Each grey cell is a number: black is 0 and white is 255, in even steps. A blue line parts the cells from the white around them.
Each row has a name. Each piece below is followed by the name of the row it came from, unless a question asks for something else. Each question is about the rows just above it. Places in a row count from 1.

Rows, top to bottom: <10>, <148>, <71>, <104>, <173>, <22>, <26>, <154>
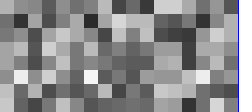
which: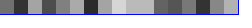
<148>
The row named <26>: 192, 105, 178, 77, 112, 85, 105, 186, 70, 120, 91, 200, 192, 178, 112, 91, 77
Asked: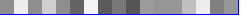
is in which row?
<22>

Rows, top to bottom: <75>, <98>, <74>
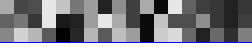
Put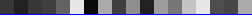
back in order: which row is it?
<75>
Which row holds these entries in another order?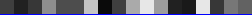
<98>
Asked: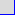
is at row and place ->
<74>, 13
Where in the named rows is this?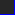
<74>, 6
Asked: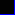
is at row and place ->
<74>, 5

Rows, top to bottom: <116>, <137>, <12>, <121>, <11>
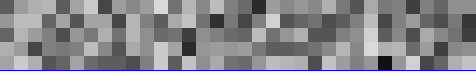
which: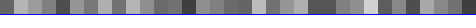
<12>
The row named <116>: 93, 156, 175, 181, 93, 163, 202, 70, 156, 136, 156, 217, 114, 181, 136, 188, 128, 107, 43, 156, 136, 150, 136, 175, 120, 85, 169, 120, 128, 63, 128, 101, 143, 143
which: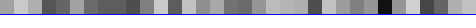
<11>
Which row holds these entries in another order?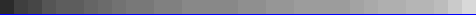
<121>
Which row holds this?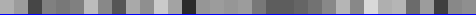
<121>

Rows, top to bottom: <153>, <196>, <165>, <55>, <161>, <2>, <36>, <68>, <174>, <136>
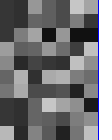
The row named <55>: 157, 95, 101, 151, 109, 62, 192
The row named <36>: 117, 170, 75, 75, 83, 33, 137
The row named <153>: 54, 48, 151, 95, 75, 198, 164
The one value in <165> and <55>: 151

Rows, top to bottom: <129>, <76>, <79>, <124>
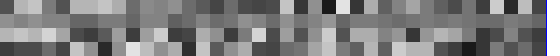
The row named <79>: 181, 196, 181, 212, 165, 75, 61, 90, 158, 61, 158, 204, 61, 69, 173, 144, 61, 123, 212, 75, 158, 82, 144, 204, 82, 173, 173, 131, 150, 54, 150, 181, 165, 123, 54, 75, 131, 82, 61
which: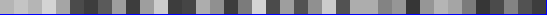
<79>
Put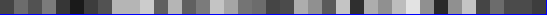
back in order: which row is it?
<124>
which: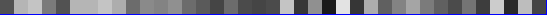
<129>
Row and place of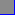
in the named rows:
<129>, 11

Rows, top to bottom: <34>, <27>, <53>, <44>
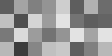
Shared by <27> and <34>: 94
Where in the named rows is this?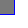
<53>, 1
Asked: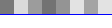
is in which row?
<53>
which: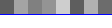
<34>
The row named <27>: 192, 79, 213, 156, 227, 115, 94, 100

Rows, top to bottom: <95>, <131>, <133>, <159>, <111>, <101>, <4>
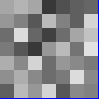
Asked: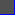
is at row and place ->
<95>, 5
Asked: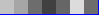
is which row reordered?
<133>
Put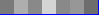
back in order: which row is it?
<111>
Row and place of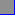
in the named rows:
<101>, 1
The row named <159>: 122, 87, 56, 151, 186, 116, 226
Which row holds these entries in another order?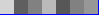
<131>
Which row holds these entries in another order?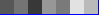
<159>

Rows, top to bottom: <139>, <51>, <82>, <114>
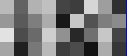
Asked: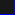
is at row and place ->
<51>, 5
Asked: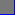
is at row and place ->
<114>, 3

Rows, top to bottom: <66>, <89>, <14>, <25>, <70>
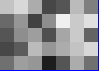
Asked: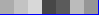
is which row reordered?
<25>
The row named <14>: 85, 142, 158, 79, 166, 202, 99
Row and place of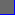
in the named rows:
<89>, 1
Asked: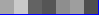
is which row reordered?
<14>
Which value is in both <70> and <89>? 150
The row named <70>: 112, 158, 150, 29, 85, 172, 112
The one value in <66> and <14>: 85

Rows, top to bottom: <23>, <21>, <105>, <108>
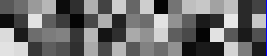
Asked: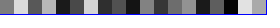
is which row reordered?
<105>
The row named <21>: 12, 60, 226, 94, 60, 4, 73, 176, 34, 124, 109, 226, 146, 94, 26, 41, 232, 41, 199
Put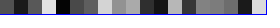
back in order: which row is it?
<105>
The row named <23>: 88, 109, 154, 183, 12, 47, 176, 67, 206, 102, 206, 4, 116, 191, 199, 162, 191, 41, 67

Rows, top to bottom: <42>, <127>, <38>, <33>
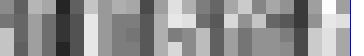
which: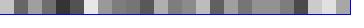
<38>
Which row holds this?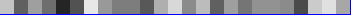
<33>
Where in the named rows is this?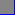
<42>, 19

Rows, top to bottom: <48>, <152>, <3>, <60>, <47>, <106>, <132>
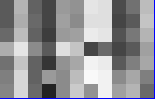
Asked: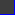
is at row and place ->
<3>, 4
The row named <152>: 90, 173, 105, 69, 160, 139, 223, 223, 69, 90, 196
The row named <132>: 133, 215, 105, 34, 139, 202, 146, 242, 160, 180, 105
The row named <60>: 173, 229, 139, 90, 223, 196, 69, 105, 69, 90, 160
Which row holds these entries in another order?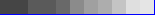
<60>
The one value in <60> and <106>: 139
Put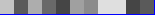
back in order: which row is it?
<152>

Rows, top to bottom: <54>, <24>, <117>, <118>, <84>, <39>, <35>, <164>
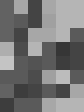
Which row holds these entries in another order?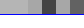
<54>
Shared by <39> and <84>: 90
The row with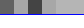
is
<54>
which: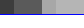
<164>
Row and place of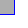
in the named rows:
<118>, 1
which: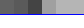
<24>
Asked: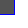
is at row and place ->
<84>, 3

